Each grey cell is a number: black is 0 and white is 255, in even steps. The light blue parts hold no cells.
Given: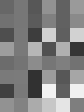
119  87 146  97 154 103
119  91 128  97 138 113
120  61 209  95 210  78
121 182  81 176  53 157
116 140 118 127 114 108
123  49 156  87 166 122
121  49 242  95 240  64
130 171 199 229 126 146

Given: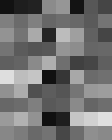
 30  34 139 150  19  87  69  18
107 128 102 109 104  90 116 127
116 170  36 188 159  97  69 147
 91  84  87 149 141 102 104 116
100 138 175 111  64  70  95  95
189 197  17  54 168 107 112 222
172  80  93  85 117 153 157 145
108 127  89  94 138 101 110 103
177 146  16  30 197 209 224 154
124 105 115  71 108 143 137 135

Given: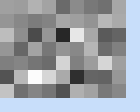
157 178 163 106 139 120 112 167 160
136 124 131 166 159 147 184 170 149
142  75 150  39 231 167  90 100 189
103 163 119 148 136 181 108 128 150
133 117 108 212 128 156 214 159 127
184 252 214 170  47 101  99 151  83
112 133 117  81 176 162 120 135 195

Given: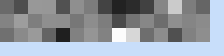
 78 152 151  81 143 124  67  34  43  65 134 203 125 101 106
157 126 143 142 119 141 125  74 115 135 109 143 133 139 131
138 154 100  31 129 149 130 252 215 110 141  80 129 142 112

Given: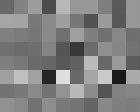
130 156  76 184 151 151 126  90 151 105
164 120 138 158 119  83 154  88 151 165
124 119 138 112 159 127 112 135 111 128
108 111 132  85  56 109 143 134 115 113
120 106 103  88  97 186 104 154  92 127
191 161  38 222 104 166 201  26 170 160
120 137 115 147 184 140  84 130 133 114
137 114 141 121 116 101 136 127 125 145

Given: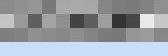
144 149 121 168 169 168 134 125 122 130 144 140
153  95 163 143  67  94 158  52  71 233 198 196
130 144 140 135 142 132 123 121 149 155 134 127

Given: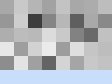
201 181 162 195 168 172 189 168
206  61 133 183  95 169 137 151
188 185 220 201 130 105 193 174
158 210 235 157 223 197 189 231
227 160 100 212 165 200 194 141

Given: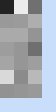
236 112  35
155 174 153
170 148 170
150 111 157
150 158 165
139 185 217
149 153 146
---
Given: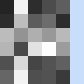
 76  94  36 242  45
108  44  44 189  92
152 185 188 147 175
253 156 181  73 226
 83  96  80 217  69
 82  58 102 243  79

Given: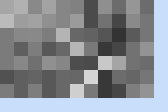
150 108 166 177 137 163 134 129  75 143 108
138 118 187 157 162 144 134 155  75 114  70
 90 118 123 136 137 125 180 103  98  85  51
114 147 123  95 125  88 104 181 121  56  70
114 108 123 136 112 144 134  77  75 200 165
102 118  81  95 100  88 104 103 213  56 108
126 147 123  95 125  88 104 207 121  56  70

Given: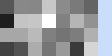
122 100  87 136 135 199 139
181 146  31 196 198 254 129
125 176 167 167 186 128 116
 58 213  65  82 172 117 153

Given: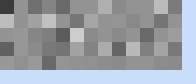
187 123  60 147 111 132 105 147 147 175 138 147 147
117 147 188 146 161 193 147 118 165 147 148 137 147
147 157 147 151 134 127  92 205 139 147 138 147 105
164 121  97 151 139 121 116 163 131 172 101 185 128
140 139 152 144 153 105 148 146 144 141 139 147 147

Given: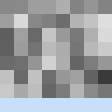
149 131 136 137 158 158 174 131
194 222 158 216 135 128 109 179
175 218  94 159 104 197 153 121
184 202  95 156 115 186 172 118
125 151 107 111 149 209 174 101
 98  58 192 105 193 110 151 160
138 118 200 168 189 103 124 180

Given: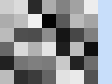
162 237 206 219  41 172 130
186 164 172 189 240   3  89
 71 127 187  79  77 141  21
189  14 104 217 177 228  31
 34 108  33 117 127 123 201
234  82 188  46  60 101 226

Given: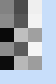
 75 239 130
 86 243 139
191 160   9
 91 245 141
184 157  12
